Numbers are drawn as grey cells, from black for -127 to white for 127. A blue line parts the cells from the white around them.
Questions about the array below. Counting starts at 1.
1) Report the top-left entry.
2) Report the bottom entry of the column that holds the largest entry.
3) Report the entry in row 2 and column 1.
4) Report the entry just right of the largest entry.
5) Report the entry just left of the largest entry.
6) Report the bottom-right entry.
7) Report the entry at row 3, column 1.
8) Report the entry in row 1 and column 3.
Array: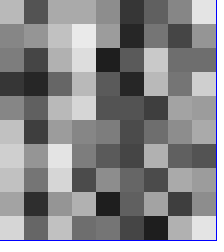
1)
57
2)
-17
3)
6
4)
28
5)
65
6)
100
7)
-2
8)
42

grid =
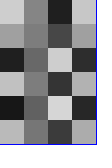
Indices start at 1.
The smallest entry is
-104
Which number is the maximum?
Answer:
86
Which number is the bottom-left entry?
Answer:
58
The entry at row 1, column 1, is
78
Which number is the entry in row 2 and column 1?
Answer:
32
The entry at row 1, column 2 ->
5
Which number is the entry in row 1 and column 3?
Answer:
-96
